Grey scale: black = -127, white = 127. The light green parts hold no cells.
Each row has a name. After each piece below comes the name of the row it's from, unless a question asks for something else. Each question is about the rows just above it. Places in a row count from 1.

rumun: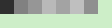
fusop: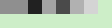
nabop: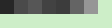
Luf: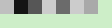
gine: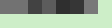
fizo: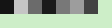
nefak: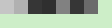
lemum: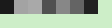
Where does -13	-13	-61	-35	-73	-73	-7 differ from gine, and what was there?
5, -80
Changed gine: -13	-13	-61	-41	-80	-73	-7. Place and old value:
4, -35

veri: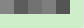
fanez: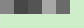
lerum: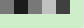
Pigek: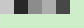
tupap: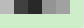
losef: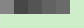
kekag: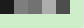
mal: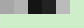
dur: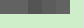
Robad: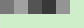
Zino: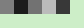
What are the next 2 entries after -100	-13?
59	-71
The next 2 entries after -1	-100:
-13	59
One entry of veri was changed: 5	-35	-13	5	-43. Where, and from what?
4, -1
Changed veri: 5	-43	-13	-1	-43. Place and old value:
2, -35
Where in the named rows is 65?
lerum, 4
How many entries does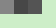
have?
3

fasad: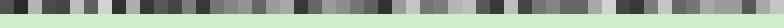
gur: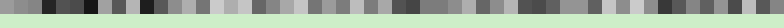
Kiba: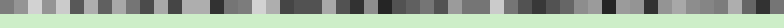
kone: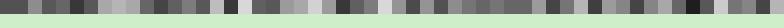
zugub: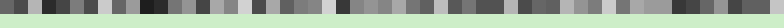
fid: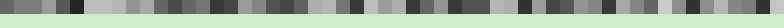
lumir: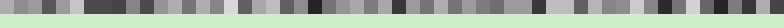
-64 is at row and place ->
kone, 43
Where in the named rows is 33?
gur, 8
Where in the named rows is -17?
lumir, 36

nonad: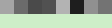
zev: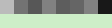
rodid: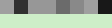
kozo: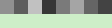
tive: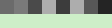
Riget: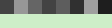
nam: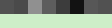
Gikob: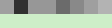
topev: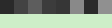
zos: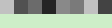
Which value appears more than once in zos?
65
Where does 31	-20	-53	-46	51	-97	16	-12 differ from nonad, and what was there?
1, 37
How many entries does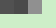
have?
3

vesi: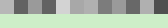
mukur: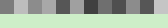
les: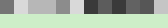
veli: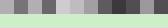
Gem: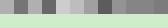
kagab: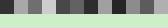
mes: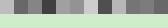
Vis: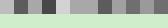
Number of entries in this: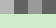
4
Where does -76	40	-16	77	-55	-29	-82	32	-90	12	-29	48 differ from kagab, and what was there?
11, -35
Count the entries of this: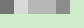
5

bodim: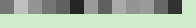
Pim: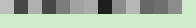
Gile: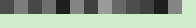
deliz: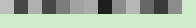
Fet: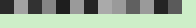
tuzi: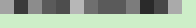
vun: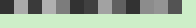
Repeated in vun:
-77
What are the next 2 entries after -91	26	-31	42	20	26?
-24	-77

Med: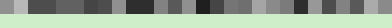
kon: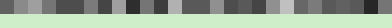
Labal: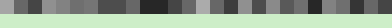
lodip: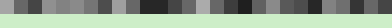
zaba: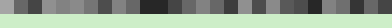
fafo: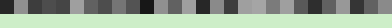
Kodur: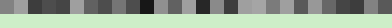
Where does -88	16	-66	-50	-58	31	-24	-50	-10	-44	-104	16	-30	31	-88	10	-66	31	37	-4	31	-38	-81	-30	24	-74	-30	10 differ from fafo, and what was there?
7, -30
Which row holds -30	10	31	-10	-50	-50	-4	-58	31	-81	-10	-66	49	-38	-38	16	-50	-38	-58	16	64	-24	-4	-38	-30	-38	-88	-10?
kon
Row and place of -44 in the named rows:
fafo, 10
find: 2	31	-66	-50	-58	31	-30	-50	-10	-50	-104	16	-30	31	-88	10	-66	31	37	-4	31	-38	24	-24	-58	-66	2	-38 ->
Kodur

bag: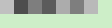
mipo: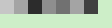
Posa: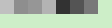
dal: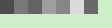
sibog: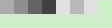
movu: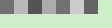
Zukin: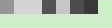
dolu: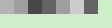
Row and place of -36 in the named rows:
bag, 4
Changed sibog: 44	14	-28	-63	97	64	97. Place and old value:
6, 57
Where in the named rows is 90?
dal, 6
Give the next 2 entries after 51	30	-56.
-28	30
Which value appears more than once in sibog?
97
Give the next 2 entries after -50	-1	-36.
44	-1

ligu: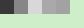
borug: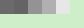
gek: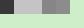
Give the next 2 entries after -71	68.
68	6
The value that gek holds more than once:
68
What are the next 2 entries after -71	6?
88	41
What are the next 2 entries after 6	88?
41	34
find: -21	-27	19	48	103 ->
borug
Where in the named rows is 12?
gek, 5

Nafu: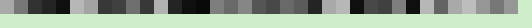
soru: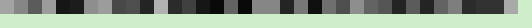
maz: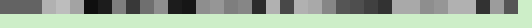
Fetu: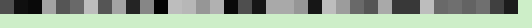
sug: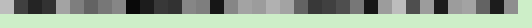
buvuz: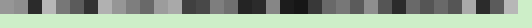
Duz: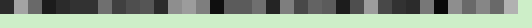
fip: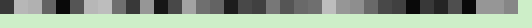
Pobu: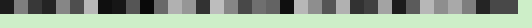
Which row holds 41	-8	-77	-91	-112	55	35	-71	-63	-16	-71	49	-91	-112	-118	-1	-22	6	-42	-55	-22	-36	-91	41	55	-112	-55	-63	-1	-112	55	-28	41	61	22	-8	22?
Nafu
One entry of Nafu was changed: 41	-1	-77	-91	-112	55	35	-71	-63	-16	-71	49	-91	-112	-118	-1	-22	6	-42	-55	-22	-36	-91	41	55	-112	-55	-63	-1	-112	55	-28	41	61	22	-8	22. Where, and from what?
2, -8

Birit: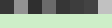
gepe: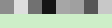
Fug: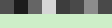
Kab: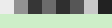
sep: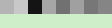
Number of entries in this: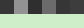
6
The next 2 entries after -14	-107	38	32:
-41	72
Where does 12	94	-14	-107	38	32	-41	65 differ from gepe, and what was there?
8, 72
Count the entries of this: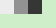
3
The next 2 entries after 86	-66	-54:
12	-54
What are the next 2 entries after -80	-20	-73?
-66	-60

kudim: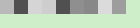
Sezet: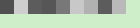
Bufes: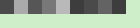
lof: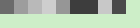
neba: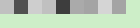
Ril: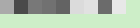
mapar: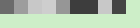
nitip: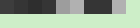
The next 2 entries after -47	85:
78	-47
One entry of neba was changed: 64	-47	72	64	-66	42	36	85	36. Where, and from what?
3, 78
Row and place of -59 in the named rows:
mapar, 9
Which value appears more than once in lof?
-66

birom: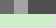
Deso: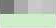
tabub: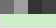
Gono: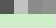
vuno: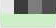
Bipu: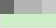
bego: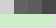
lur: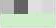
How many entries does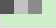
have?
3
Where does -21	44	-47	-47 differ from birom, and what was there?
2, 37
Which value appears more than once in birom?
-47
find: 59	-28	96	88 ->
lur
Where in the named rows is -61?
tabub, 4
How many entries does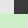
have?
2

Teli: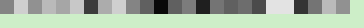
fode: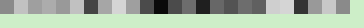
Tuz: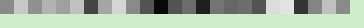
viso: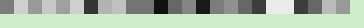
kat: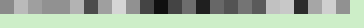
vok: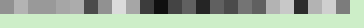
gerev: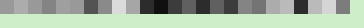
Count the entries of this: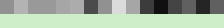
16
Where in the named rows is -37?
kat, 19
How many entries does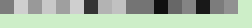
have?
17
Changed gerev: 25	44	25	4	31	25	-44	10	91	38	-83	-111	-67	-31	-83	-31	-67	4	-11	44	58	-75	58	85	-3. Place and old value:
22, -83

